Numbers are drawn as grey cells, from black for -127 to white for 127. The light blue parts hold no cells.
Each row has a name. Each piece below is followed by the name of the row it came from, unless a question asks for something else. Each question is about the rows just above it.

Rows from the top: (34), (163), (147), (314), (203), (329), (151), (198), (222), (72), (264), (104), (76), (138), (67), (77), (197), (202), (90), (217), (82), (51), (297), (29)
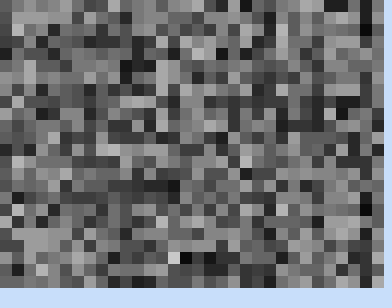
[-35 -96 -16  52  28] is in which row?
(203)
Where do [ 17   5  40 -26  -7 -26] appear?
(67)

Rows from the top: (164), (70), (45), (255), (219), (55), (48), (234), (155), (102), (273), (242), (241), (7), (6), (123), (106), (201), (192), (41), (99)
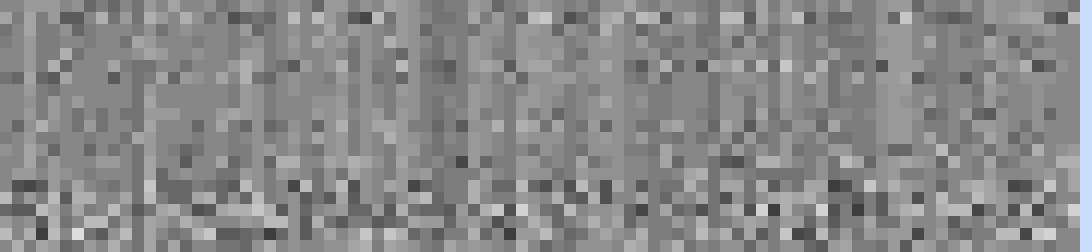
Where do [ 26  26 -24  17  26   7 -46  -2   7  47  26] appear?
(192)
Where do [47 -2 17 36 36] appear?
(273)
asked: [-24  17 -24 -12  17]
(273)
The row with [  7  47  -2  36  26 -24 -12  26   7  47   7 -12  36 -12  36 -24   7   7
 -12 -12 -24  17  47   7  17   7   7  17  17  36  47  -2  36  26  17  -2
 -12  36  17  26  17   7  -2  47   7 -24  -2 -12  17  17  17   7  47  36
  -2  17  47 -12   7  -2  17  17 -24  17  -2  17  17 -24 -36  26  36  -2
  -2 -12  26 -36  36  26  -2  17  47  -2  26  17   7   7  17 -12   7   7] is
(99)
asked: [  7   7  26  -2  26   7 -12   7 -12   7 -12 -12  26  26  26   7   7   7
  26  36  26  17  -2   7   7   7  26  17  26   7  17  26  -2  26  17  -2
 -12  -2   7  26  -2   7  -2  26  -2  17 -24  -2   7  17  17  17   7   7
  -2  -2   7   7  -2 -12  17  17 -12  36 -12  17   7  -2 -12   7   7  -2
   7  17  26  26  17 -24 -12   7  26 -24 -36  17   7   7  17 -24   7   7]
(102)
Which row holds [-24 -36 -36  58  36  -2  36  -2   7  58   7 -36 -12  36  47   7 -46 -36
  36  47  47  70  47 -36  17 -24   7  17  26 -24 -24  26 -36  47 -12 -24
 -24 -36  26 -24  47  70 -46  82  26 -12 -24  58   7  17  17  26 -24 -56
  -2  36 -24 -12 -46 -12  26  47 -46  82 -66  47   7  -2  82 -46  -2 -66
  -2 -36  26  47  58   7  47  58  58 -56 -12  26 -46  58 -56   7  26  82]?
(201)

